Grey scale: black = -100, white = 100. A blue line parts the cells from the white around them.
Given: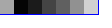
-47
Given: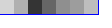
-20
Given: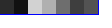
38
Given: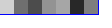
15
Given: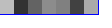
10
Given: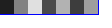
-42
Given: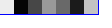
20
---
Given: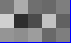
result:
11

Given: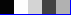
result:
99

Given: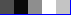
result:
-93

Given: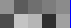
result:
54

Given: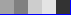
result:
0

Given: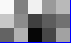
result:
39

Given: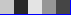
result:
-69

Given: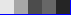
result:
31

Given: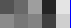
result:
-7
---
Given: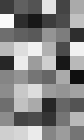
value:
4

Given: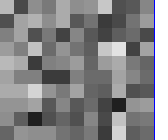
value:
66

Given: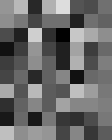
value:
5

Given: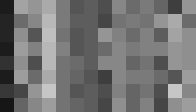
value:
-45

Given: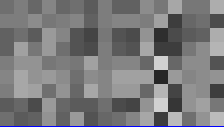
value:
-13
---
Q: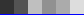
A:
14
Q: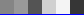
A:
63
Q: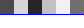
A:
51
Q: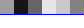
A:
80
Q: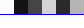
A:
66
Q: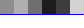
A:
-78
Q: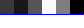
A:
95
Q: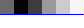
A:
21
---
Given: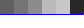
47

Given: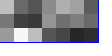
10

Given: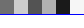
39

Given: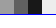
86

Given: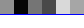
-43

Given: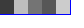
-32
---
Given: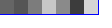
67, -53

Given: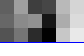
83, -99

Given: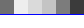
87, -54

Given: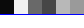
89, -92

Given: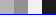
88, -78

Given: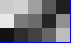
82, -86

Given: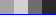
64, -68

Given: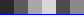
69, -67

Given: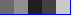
58, -76
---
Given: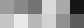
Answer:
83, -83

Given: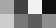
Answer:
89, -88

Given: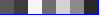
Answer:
93, -69

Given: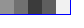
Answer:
89, -54

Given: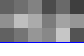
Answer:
55, -51

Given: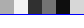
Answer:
90, -89
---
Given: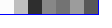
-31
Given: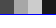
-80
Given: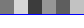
52
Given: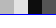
-34
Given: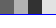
77
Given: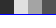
-35
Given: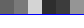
17
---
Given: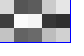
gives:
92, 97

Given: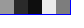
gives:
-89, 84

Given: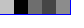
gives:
-14, 53

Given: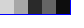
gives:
-67, 67

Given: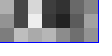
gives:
-56, 87

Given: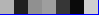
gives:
24, 62

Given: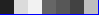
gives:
-20, 90

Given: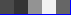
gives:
15, 90
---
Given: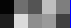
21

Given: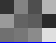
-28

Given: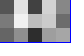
59

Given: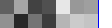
59

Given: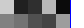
-47

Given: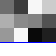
2

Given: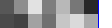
71

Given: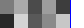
8

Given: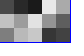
16
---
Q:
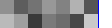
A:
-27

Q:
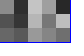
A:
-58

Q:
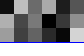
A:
-44

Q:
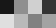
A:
12

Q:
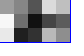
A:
-13

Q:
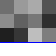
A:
-24
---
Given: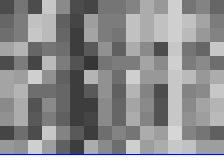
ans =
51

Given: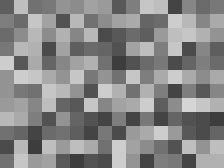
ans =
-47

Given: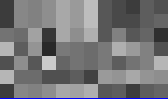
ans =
-53

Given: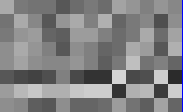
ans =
-26

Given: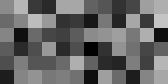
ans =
-77

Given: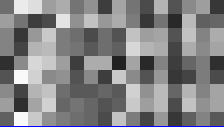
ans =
-25

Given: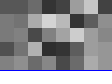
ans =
-16
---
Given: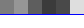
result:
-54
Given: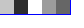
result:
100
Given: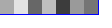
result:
-53
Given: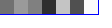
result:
54
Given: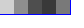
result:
-39
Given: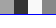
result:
-59
